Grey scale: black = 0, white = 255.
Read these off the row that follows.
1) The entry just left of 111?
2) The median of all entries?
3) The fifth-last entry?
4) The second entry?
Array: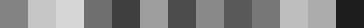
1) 214
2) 131
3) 89
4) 198

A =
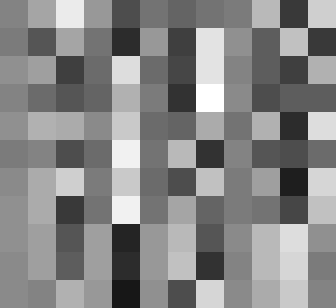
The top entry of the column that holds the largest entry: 115
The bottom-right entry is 131
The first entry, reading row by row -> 131
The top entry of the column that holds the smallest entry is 77
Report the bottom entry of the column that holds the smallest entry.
23
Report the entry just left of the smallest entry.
152
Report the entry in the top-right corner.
207
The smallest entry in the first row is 57
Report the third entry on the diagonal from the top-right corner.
93
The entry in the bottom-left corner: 138
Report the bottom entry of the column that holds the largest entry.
214
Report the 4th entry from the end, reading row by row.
138
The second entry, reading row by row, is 165
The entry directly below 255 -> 171
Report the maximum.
255
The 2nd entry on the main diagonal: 85
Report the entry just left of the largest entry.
50
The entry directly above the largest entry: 227
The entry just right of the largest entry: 138
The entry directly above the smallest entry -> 44
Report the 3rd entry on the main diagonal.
63
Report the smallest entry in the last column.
57
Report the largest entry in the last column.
221
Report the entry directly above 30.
77
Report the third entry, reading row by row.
235

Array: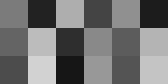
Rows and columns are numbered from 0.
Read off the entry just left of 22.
210
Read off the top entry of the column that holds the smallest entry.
174
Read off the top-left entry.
123
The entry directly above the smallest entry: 46
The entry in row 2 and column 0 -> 76
